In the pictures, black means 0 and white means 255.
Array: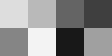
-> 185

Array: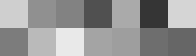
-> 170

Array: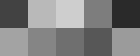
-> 206

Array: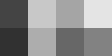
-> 200

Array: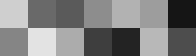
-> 178

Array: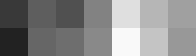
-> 223

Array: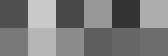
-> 152

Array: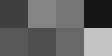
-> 133

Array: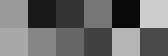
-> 117

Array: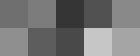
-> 53
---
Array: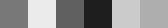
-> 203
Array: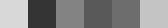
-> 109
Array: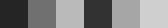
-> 166
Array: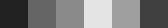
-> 159
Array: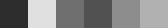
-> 141
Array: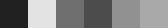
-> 145
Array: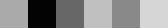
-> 137
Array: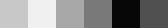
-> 7
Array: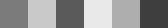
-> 174
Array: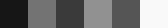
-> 85
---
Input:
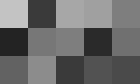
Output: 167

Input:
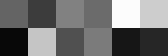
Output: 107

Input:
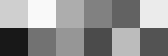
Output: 129

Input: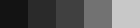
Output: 64

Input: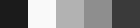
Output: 178

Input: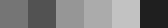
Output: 171
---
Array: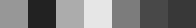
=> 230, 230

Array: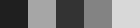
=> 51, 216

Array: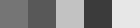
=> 194, 231

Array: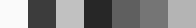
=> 39, 250

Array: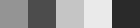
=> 197, 234

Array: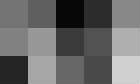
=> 59, 207

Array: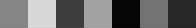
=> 162, 215

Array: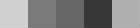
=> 102, 208

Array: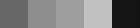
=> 158, 193
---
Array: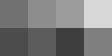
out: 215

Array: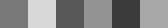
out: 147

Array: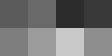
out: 57

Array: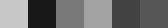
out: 163

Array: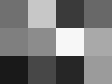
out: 104

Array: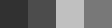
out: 120
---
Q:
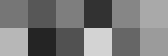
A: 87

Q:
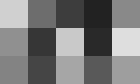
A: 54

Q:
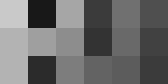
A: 159

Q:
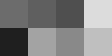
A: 95

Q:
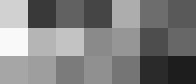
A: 181

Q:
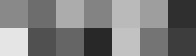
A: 109
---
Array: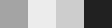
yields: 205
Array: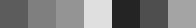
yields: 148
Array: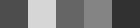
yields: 101
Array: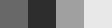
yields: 160
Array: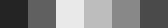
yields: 233
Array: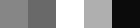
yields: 255
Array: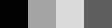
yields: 218
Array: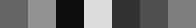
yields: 14
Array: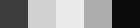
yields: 234
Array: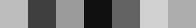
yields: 154
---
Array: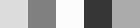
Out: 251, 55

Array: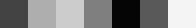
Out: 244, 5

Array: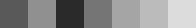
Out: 220, 42

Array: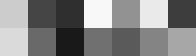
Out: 248, 25

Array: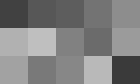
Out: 191, 58

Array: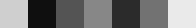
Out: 234, 15

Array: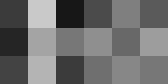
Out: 201, 23

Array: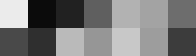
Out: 235, 11
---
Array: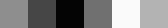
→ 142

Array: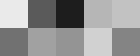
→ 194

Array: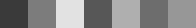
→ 151

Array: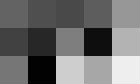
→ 179

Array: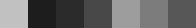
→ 124

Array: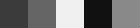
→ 101

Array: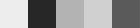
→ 179

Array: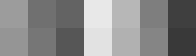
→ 183
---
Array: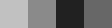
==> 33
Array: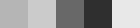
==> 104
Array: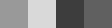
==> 61
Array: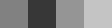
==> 149
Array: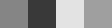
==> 227
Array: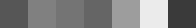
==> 116
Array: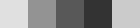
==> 88
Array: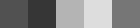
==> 180
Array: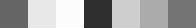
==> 252
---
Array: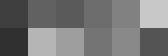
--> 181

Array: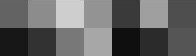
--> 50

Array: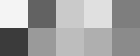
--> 154

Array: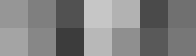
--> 135

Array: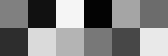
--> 218

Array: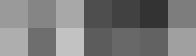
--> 110
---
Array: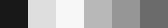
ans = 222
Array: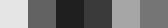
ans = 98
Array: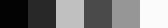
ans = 40
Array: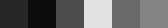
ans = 12
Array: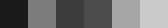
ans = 125
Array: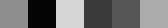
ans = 5
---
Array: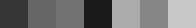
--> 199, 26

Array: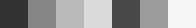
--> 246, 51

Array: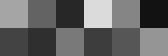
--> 219, 18

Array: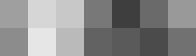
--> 230, 62

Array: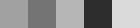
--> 218, 45

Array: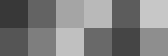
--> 199, 56
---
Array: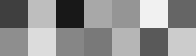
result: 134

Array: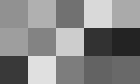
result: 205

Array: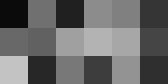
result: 160

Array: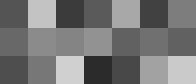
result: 132

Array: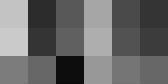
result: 96

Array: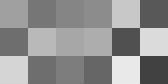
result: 167

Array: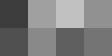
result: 95

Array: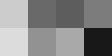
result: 169

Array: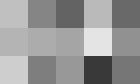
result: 165

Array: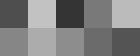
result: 141
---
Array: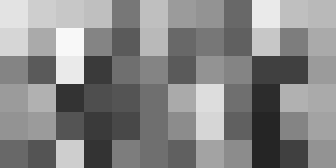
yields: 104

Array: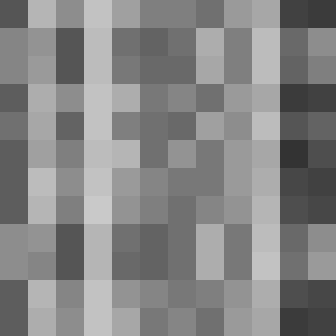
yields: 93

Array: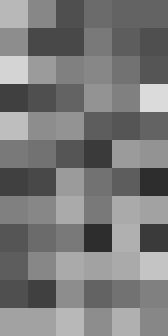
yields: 162

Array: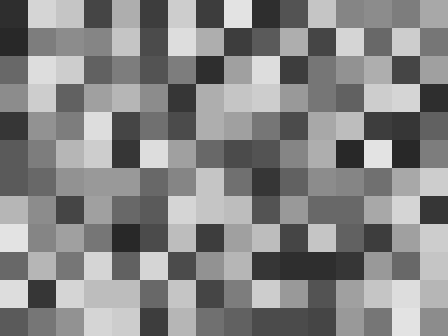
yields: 90

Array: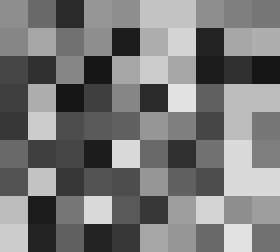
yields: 204
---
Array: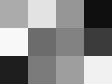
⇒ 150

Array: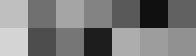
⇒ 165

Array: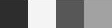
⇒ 87

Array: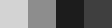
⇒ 28

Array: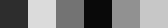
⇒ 115

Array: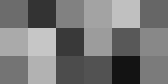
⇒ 129

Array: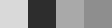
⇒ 169
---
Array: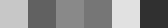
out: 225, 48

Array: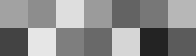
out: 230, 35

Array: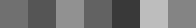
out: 189, 57

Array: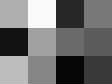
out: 250, 5

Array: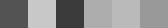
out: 200, 59

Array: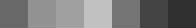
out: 193, 48

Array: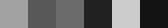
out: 204, 19
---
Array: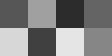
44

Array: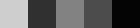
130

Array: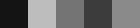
116

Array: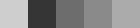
109

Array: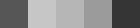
182

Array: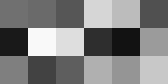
86

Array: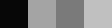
122
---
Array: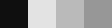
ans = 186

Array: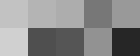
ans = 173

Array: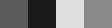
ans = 224

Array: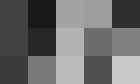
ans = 164

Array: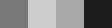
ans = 168

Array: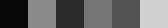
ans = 44

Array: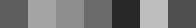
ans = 141

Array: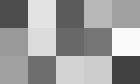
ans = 90

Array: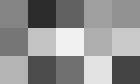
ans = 97
